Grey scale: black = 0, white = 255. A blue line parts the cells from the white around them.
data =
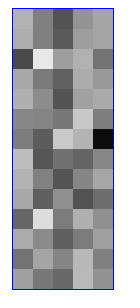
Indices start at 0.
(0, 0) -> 178
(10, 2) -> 123
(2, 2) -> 157
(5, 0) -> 135
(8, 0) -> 179
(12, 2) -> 133
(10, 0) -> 102
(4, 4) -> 170
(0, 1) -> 128
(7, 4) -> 135
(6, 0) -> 125
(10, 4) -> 143
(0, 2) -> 83
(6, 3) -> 179
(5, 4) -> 126
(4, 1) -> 140
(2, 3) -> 177

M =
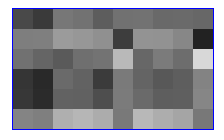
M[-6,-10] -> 73
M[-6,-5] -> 113
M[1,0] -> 126
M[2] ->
[113, 101, 90, 111, 115, 185, 103, 123, 109, 216]
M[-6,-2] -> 106
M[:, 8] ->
[106, 135, 109, 94, 95, 165]
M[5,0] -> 132
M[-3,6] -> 100
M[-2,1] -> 43
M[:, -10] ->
[73, 126, 113, 53, 55, 132]
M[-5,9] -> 34
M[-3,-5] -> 122
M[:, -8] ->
[119, 155, 90, 106, 98, 175]
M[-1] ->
[132, 127, 175, 182, 172, 121, 184, 173, 165, 120]
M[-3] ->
[53, 41, 106, 98, 59, 122, 100, 88, 94, 131]
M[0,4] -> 93

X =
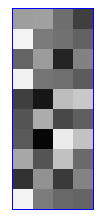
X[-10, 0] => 158
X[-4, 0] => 89
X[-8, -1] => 130
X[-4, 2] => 235
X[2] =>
[100, 155, 36, 130]
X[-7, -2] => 112
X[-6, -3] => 22
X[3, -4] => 242
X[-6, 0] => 63
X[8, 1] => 146
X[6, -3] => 6
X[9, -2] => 104

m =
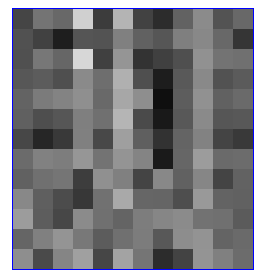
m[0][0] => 69
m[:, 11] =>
[104, 53, 112, 91, 106, 88, 57, 108, 98, 97, 91, 106, 108]
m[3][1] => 92
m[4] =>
[99, 123, 131, 143, 105, 167, 142, 15, 93, 145, 97, 106]
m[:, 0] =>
[69, 81, 80, 87, 99, 96, 71, 107, 97, 136, 156, 101, 142]
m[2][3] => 215
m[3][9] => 137
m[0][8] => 98
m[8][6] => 68
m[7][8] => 102
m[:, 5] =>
[180, 128, 149, 176, 167, 181, 159, 148, 128, 169, 100, 112, 163]
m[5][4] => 112
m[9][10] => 99
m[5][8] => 88
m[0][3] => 208
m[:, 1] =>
[116, 65, 119, 92, 123, 78, 38, 129, 112, 95, 93, 128, 74]
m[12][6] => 117
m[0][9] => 139
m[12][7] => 44
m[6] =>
[71, 38, 57, 128, 72, 159, 95, 50, 100, 130, 68, 57]
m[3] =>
[87, 92, 79, 138, 110, 176, 79, 29, 89, 137, 82, 91]
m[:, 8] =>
[98, 127, 79, 89, 93, 88, 100, 102, 97, 78, 139, 141, 67]
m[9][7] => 101
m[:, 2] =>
[104, 30, 102, 79, 131, 86, 57, 125, 117, 76, 71, 148, 133]
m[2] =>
[80, 119, 102, 215, 64, 149, 51, 64, 79, 145, 115, 112]

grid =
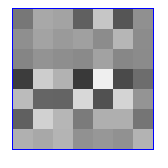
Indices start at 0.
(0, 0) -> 119
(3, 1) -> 205
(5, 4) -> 175
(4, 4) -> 81
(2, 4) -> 162
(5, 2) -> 182
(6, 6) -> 179
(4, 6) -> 148
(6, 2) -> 180
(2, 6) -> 139
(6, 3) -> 145
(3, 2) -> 178
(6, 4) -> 151
